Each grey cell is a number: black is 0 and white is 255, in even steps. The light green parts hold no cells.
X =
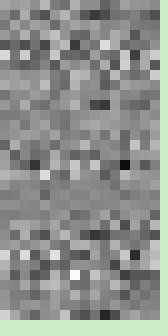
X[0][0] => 165
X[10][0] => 151
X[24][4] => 162
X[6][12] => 208
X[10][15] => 149
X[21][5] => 142
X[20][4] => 153
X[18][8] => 138
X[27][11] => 133
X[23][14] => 101
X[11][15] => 138
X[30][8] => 114
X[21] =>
[126, 126, 131, 133, 125, 142, 149, 106, 114, 139, 161, 109, 141, 153, 147, 100]
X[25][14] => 162
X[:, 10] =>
[98, 76, 133, 134, 219, 117, 171, 99, 92, 133, 55, 155, 157, 118, 141, 140, 113, 91, 131, 136, 134, 161, 112, 70, 119, 119, 125, 152, 137, 130, 126, 37]
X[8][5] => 122
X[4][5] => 164
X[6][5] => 89
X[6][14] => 172
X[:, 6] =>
[112, 180, 146, 146, 186, 103, 156, 110, 107, 147, 150, 120, 115, 126, 140, 126, 144, 103, 123, 140, 132, 149, 122, 182, 109, 116, 98, 122, 155, 137, 129, 194]
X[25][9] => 162
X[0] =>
[165, 155, 161, 144, 182, 124, 112, 175, 141, 142, 98, 121, 160, 148, 146, 137]
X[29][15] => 127
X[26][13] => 140
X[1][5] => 151
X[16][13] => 140
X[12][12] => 142
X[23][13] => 125
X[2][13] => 124
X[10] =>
[151, 132, 171, 121, 112, 139, 150, 178, 131, 72, 55, 156, 116, 105, 98, 149]
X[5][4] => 116
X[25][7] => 92
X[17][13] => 157
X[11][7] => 139
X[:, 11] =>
[121, 112, 135, 170, 171, 105, 84, 185, 118, 159, 156, 161, 151, 162, 131, 145, 103, 120, 113, 134, 135, 109, 172, 113, 177, 134, 70, 133, 182, 124, 150, 76]

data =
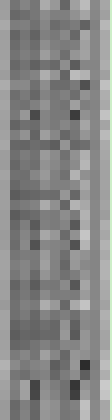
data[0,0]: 157
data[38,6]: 113
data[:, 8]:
[187, 164, 98, 167, 160, 162, 134, 178, 80, 146, 127, 145, 165, 149, 110, 175, 182, 144, 168, 156, 168, 178, 170, 197, 180, 146, 137, 148, 165, 155, 195, 139, 137, 149, 150, 144, 44, 95, 145, 156, 192, 187]
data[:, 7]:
[160, 145, 123, 104, 126, 149, 92, 187, 122, 110, 159, 60, 120, 118, 104, 145, 139, 178, 137, 103, 179, 123, 89, 145, 82, 154, 152, 125, 87, 123, 169, 112, 97, 90, 132, 149, 151, 141, 54, 63, 129, 122]
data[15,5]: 139
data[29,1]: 109
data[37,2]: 111
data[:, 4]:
[171, 140, 134, 128, 142, 157, 114, 174, 141, 131, 147, 132, 131, 158, 105, 154, 146, 153, 140, 110, 171, 126, 128, 167, 135, 154, 160, 148, 121, 138, 173, 132, 111, 105, 128, 160, 137, 130, 140, 145, 152, 150]
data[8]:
[172, 136, 137, 112, 141, 108, 108, 122, 80, 128, 192]
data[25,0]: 163
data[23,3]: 111
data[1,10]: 160
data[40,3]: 104
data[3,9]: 135
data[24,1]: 108
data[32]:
[163, 100, 108, 101, 111, 103, 146, 97, 137, 133, 170]
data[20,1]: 116
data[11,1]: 121
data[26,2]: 133
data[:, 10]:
[166, 160, 183, 169, 170, 169, 173, 160, 192, 174, 169, 194, 164, 186, 170, 167, 163, 162, 163, 160, 163, 157, 174, 167, 178, 170, 178, 179, 171, 169, 162, 176, 170, 164, 162, 176, 189, 174, 202, 196, 166, 169]
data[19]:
[160, 92, 100, 103, 110, 108, 150, 103, 156, 134, 160]
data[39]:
[159, 125, 160, 71, 145, 131, 112, 63, 156, 133, 196]
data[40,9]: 137
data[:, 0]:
[157, 159, 169, 159, 160, 160, 163, 157, 172, 161, 165, 161, 159, 162, 167, 157, 156, 163, 158, 160, 159, 157, 158, 155, 157, 163, 163, 162, 159, 160, 154, 163, 163, 160, 161, 162, 178, 169, 162, 159, 154, 155]
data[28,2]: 119
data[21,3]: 108
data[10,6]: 116
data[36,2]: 122

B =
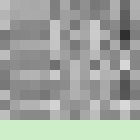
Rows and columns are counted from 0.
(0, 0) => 194
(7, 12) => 106
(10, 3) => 178
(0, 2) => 170
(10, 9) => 199
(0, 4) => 172
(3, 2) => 134
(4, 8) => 149
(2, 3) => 139
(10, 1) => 164
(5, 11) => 137
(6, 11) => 132
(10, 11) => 191
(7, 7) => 186
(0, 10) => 127
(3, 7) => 180
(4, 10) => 116
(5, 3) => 142
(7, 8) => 161
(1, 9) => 127
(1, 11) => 172
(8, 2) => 139
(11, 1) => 145
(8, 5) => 136
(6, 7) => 185
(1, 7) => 155
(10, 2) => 178
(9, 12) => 86
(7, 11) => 180
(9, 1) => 139
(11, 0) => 189
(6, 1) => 140

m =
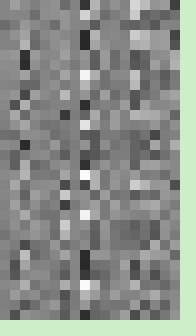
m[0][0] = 133
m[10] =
[135, 81, 175, 117, 123, 130, 132, 129, 45, 121, 130, 125, 155, 82, 158, 135, 136, 143]
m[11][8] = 99
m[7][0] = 137
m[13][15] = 71
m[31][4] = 132
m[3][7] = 129
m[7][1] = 139
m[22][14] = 114
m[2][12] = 102
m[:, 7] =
[131, 134, 133, 129, 128, 132, 121, 136, 133, 130, 129, 124, 130, 129, 124, 127, 128, 133, 125, 140, 122, 133, 136, 135, 124, 134, 133, 132, 138, 122, 123, 129]
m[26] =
[134, 80, 164, 129, 131, 125, 107, 133, 41, 112, 115, 124, 161, 70, 146, 109, 129, 148]
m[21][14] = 129
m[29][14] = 145
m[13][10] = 122
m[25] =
[127, 110, 189, 103, 118, 134, 163, 134, 43, 149, 148, 130, 141, 135, 170, 156, 152, 104]
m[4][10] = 143
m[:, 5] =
[145, 143, 110, 143, 142, 137, 146, 125, 143, 129, 130, 134, 116, 111, 150, 121, 136, 118, 143, 122, 129, 114, 115, 109, 150, 134, 125, 118, 127, 122, 150, 123]
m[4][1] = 130
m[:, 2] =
[140, 133, 151, 162, 179, 50, 44, 161, 104, 71, 175, 106, 165, 141, 43, 124, 172, 180, 116, 98, 120, 170, 122, 137, 74, 189, 164, 134, 174, 134, 84, 144]
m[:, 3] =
[127, 110, 137, 112, 105, 153, 144, 115, 103, 158, 117, 142, 131, 140, 131, 135, 103, 122, 136, 158, 142, 128, 153, 147, 113, 103, 129, 140, 116, 140, 109, 137]
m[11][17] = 101
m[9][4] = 138
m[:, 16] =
[155, 96, 130, 156, 157, 142, 131, 92, 100, 151, 136, 148, 120, 125, 123, 112, 143, 110, 153, 150, 138, 117, 146, 144, 115, 152, 129, 121, 104, 132, 97, 119]
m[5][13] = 82
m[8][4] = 134
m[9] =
[139, 148, 71, 158, 138, 129, 185, 130, 148, 106, 158, 108, 127, 86, 109, 123, 151, 163]
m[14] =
[138, 135, 43, 131, 124, 150, 111, 124, 146, 89, 141, 116, 124, 99, 88, 165, 123, 173]
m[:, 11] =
[145, 124, 134, 135, 132, 107, 109, 136, 123, 108, 125, 155, 155, 123, 116, 125, 128, 145, 149, 114, 159, 147, 113, 118, 117, 130, 124, 127, 138, 156, 116, 128]
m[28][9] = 180
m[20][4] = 121
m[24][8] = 138

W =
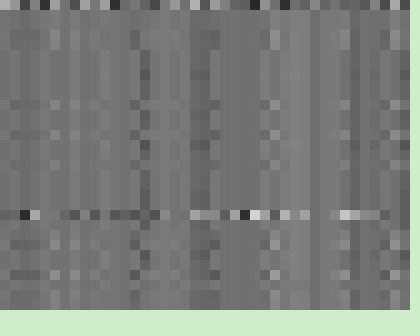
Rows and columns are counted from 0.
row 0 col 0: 174
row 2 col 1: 112
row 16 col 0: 115
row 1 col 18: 119
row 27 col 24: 111
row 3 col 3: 105
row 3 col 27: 141
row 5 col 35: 101
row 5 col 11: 117
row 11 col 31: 110
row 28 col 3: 113
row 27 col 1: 97
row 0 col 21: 154
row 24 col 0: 119
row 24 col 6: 114
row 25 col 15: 116
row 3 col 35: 101
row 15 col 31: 110
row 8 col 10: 123
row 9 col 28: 123
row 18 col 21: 118
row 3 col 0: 117
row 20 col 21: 118
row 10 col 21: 98
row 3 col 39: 137
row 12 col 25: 112
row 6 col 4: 120
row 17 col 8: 113
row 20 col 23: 114
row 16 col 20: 103
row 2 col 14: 114
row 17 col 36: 113
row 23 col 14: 115
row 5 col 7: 121
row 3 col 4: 115
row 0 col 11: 48
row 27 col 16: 122
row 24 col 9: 123
